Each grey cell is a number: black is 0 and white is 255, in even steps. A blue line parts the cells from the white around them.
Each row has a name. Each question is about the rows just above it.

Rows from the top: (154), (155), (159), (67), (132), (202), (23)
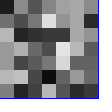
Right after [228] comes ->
[183]
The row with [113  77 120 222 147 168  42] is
(155)
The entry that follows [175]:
[105]
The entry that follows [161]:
[168]

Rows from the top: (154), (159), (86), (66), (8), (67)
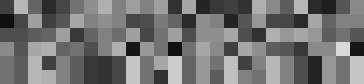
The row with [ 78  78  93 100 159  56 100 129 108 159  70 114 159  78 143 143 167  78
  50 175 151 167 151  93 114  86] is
(86)
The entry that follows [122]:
[100]
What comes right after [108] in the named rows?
[159]

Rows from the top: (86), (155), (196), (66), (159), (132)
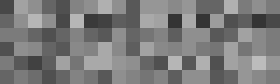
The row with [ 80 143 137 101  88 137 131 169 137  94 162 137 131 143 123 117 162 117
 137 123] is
(66)
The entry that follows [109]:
[80]
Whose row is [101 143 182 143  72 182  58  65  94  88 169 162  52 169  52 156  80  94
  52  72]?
(155)
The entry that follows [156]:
[80]

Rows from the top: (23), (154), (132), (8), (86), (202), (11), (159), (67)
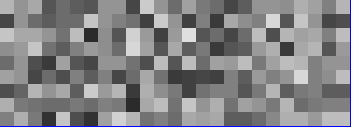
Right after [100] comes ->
[181]
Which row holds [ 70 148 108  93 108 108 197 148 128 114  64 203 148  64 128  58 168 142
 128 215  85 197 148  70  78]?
(154)
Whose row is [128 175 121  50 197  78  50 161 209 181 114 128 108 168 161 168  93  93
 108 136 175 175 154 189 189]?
(67)
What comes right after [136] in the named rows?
[175]

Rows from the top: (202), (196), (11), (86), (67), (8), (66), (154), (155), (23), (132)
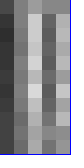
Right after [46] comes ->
[121]
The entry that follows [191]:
[100]
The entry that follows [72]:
[127]

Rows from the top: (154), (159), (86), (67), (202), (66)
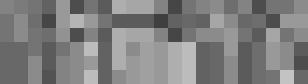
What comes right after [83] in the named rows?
[131]
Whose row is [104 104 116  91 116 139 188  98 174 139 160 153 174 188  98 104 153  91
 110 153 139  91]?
(67)
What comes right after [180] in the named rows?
[153]
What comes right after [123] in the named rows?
[116]
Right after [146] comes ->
[77]

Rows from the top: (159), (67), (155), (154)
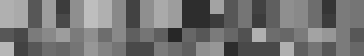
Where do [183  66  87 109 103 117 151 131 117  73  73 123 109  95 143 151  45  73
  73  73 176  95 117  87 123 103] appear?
(154)
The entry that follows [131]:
[117]
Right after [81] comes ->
[176]
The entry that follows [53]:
[123]

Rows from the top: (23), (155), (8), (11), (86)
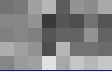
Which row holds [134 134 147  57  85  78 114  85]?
(155)
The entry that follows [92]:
[147]
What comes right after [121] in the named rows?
[160]
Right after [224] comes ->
[168]
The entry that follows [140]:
[168]
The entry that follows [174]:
[160]

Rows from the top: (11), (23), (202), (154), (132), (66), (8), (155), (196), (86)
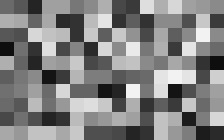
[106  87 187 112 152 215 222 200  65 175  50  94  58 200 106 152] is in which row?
(155)
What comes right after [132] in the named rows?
[42]
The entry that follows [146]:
[72]
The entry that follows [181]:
[125]
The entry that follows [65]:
[175]

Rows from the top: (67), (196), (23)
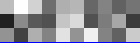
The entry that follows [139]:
[89]
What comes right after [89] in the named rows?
[81]

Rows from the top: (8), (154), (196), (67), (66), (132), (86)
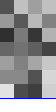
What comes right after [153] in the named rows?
[89]
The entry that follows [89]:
[185]
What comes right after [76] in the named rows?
[62]
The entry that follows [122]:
[54]

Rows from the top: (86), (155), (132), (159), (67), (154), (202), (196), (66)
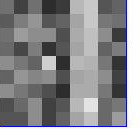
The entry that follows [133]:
[141]
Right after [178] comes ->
[119]
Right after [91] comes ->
[125]

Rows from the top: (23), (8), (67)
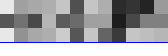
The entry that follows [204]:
[86]
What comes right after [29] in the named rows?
[72]
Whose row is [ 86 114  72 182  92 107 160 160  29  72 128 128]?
(8)
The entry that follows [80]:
[197]
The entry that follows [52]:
[36]

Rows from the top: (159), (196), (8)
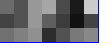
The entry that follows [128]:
[144]
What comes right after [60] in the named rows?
[18]
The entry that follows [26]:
[203]

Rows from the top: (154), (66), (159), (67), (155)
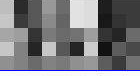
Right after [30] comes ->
[59]
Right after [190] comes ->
[43]
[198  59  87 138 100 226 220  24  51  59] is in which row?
(66)
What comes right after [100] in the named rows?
[226]
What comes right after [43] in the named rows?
[87]

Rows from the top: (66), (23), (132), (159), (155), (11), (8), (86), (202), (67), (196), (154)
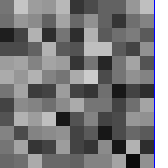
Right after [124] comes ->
[90]
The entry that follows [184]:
[53]
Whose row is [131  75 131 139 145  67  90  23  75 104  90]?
(67)
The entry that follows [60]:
[67]
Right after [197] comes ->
[157]

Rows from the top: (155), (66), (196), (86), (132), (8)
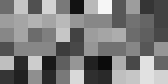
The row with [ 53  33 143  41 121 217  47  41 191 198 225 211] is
(8)
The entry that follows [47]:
[41]
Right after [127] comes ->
[198]

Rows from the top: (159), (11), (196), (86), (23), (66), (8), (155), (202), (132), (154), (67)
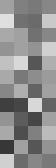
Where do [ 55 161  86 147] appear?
(154)
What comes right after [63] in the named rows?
[70]
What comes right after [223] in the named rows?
[113]
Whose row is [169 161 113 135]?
(196)

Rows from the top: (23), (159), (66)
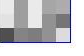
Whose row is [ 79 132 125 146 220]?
(66)
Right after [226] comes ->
[158]

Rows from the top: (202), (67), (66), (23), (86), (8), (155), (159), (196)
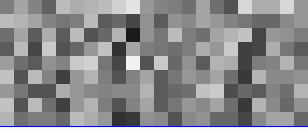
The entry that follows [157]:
[111]
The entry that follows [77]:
[104]
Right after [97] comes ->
[187]

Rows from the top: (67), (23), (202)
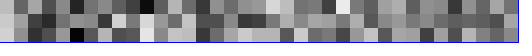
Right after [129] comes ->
[101]
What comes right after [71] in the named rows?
[152]
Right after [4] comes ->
[87]

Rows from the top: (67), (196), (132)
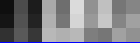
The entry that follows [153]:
[199]
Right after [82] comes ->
[35]
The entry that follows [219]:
[145]
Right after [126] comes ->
[118]
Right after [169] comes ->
[110]

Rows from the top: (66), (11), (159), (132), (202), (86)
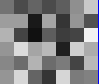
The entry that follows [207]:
[172]
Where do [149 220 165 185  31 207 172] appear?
(132)
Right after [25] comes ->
[165]
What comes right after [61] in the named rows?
[68]
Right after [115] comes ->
[75]
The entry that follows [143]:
[201]
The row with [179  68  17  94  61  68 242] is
(159)

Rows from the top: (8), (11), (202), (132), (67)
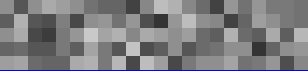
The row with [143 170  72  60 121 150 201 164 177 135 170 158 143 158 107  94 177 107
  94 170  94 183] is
(202)
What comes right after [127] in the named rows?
[72]

